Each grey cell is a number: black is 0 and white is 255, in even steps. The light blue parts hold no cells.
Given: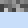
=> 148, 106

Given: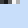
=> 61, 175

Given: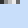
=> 47, 105

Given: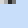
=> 215, 115

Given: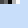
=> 68, 250

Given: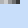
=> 178, 57

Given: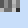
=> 87, 48

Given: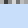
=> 177, 165

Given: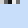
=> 211, 113
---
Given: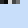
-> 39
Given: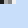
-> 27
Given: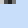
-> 206
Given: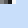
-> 131
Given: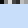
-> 8
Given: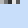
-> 183
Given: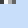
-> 62
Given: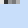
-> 229
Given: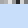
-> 167
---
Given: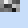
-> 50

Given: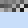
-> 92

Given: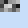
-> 202

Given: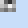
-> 167

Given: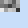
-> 106

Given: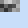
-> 105

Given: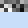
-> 225

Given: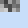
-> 91

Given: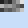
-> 146

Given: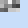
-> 131
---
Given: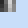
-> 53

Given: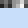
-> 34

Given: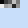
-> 237

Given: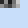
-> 144

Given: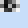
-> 103

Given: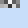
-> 178

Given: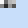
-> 136

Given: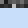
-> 40

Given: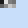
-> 97

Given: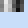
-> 125
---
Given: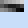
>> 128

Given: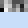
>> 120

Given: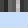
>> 66

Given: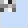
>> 177

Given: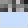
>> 147

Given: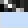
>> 119

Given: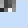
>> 161
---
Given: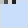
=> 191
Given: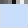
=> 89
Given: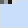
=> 100
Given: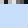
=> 199
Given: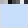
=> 178
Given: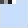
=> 72
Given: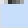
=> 228
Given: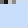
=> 110
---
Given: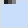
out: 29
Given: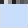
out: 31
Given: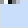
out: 21
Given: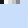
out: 24
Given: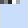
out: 42
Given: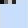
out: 11
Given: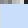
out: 36
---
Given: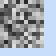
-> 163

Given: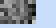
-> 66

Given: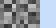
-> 52

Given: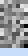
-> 113

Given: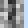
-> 160

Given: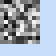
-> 119
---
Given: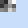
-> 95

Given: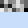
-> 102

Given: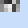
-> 157

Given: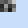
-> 98

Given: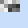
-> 49

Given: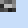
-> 141
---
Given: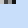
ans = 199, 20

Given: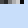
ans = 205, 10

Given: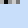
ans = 203, 10

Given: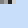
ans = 209, 36

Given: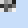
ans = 243, 32

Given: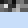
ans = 223, 13

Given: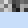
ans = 220, 26

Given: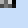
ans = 212, 3
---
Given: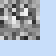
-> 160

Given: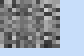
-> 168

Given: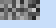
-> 93

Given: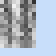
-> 178

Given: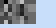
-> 106

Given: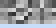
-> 160

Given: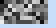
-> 99
